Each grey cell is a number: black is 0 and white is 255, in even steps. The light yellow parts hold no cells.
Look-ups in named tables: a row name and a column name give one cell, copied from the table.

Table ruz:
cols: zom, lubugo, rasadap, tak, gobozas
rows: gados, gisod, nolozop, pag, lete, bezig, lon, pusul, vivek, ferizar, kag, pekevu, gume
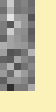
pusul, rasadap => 91
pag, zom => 126
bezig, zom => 100
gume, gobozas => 168
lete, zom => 123
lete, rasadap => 145
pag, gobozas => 118
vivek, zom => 98
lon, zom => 174
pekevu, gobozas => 104
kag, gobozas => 123
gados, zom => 131
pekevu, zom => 96
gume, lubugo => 47
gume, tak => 120
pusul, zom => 158
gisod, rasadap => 116
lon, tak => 151
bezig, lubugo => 163
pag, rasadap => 189

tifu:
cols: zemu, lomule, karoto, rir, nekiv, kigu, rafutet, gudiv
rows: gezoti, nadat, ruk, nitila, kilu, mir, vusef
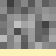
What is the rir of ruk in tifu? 133
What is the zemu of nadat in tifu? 143
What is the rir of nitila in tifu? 164
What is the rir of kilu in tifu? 132
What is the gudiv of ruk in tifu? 149
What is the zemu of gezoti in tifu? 129
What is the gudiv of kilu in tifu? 149
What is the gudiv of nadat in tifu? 138
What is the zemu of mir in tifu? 186
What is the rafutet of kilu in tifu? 93

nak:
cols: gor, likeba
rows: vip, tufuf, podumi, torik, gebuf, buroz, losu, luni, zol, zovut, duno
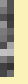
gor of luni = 193
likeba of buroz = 80
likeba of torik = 65
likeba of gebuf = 100
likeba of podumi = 57
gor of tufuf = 117
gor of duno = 70
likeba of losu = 164
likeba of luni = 189
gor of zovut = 65
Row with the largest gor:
luni

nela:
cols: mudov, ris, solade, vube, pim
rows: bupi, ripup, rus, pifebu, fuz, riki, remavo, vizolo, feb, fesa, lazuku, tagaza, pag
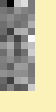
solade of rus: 121
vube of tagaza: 176
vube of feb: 132
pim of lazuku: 119
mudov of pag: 92
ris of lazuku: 136
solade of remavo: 98
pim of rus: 146
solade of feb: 116
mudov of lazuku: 144
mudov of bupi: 84
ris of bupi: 3
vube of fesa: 155
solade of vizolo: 82
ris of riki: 129
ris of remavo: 171
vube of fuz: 178
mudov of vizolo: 110
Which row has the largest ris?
remavo

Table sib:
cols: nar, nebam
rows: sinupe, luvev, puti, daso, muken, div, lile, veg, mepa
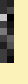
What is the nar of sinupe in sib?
46
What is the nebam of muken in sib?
34
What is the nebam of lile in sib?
80
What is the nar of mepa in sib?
61
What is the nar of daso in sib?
63
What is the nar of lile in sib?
31
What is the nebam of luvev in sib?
72
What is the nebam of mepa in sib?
11
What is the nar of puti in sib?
199
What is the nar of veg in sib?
61
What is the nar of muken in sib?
121
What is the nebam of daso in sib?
20
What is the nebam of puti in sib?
2
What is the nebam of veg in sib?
32
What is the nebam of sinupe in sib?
33
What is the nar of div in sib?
62
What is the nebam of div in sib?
96

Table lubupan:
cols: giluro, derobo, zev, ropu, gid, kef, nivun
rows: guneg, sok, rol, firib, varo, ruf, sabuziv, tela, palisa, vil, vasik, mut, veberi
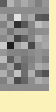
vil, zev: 82
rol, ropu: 147
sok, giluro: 140
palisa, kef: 146
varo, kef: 141
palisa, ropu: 118
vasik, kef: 106
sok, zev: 140
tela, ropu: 128
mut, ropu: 100
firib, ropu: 86
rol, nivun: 84
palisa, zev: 146
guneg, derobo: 181

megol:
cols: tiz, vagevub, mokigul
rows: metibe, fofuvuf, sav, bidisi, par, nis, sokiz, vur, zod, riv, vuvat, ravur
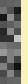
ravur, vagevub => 99
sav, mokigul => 62
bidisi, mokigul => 113
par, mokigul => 78
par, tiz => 40
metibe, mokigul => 102
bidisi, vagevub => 96
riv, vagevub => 71
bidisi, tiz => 83
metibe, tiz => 95
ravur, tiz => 93

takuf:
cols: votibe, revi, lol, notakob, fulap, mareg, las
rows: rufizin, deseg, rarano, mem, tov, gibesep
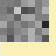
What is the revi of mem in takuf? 119
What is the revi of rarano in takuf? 140
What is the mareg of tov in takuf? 125
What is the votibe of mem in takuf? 167
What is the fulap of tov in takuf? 177
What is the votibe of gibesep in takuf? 148
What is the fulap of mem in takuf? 132
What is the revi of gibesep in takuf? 85
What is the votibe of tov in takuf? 124
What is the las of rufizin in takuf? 149
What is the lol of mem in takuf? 140
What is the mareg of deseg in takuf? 131
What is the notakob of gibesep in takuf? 126
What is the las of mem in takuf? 37
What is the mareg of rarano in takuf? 130
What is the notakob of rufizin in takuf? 154
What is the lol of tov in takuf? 132
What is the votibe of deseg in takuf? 124
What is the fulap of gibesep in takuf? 177

